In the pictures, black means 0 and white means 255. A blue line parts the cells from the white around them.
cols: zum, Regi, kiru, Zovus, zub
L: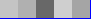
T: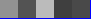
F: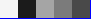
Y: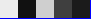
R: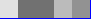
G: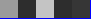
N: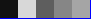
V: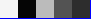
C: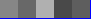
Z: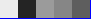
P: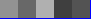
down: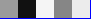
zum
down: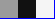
zum

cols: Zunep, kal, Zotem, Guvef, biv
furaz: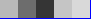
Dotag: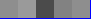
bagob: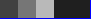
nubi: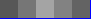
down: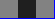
Guvef
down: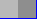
Zunep
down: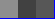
Zunep
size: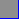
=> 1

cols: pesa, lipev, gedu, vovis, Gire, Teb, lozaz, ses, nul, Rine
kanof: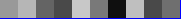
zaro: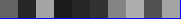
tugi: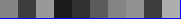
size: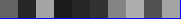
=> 10
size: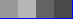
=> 4
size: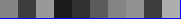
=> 10

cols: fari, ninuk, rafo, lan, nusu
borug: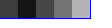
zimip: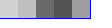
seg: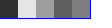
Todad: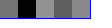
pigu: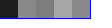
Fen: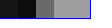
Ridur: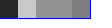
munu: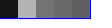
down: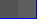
lan
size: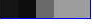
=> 5
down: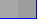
lan
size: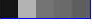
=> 5
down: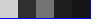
fari
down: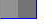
rafo

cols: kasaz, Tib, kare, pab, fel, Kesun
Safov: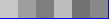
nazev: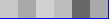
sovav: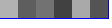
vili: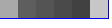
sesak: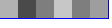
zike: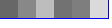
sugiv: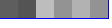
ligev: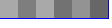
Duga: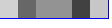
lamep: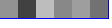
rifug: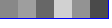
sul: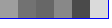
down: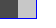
pab
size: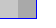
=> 2
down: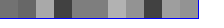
fel
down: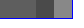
Tib

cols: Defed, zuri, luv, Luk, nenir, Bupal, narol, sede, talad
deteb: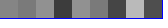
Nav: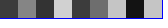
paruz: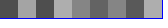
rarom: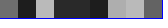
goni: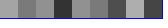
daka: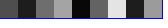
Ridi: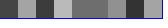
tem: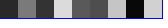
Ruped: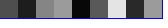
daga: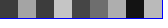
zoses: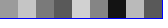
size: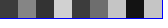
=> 9
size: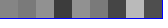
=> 9

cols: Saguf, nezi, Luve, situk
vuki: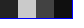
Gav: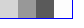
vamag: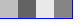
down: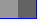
nezi
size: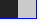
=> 2
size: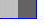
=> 2

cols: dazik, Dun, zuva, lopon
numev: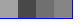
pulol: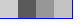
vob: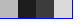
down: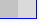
lopon
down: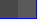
Dun
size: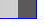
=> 2
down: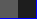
Dun
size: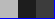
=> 3
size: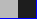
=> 2

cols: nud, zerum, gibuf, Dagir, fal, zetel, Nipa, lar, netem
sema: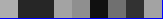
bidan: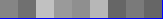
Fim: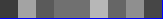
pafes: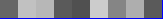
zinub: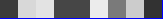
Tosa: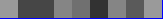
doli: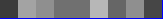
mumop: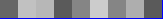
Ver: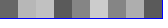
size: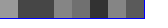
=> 8
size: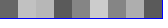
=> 9
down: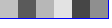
gibuf

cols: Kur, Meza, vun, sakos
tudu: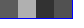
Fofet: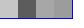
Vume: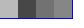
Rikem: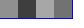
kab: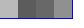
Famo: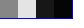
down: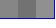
sakos
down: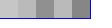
Kur
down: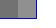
sakos
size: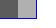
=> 2
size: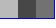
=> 3
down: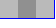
Kur
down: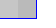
Kur

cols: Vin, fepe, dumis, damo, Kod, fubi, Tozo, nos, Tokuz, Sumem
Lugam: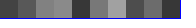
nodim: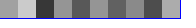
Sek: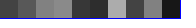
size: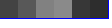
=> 6
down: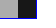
Sumem
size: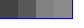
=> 4
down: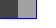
Vin
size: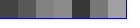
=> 7
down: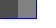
Tokuz
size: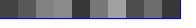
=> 10

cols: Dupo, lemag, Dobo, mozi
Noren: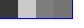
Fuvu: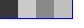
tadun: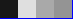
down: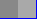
Dobo
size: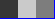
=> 3
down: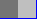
mozi
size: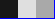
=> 3
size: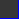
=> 1

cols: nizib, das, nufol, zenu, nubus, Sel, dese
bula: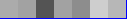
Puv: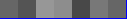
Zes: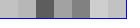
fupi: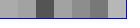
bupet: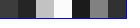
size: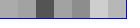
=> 7
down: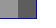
nufol
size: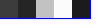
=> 5

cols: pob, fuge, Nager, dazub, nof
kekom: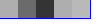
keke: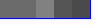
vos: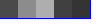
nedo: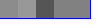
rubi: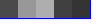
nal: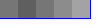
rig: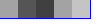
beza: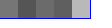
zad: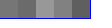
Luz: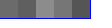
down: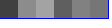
dazub
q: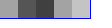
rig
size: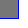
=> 1
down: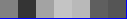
nof

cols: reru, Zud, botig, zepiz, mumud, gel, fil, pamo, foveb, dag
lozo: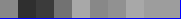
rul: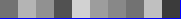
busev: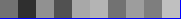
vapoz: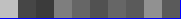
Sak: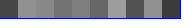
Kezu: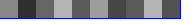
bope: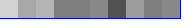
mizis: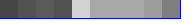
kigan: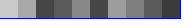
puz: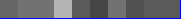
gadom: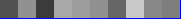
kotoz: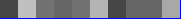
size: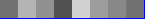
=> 8
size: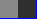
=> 2
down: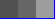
gel
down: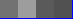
pamo
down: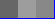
gel
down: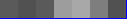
pamo
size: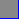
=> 1

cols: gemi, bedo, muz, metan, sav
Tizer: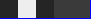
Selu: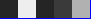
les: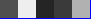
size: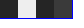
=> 4
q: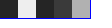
Selu
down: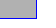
sav
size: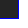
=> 1

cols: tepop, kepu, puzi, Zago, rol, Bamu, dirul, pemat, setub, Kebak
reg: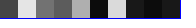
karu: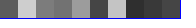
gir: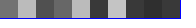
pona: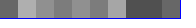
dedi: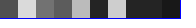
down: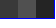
pemat
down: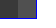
pemat
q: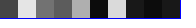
reg
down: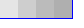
kepu

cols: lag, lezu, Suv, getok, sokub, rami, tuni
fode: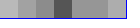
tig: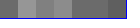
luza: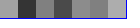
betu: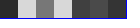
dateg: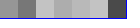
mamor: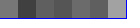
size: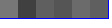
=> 6
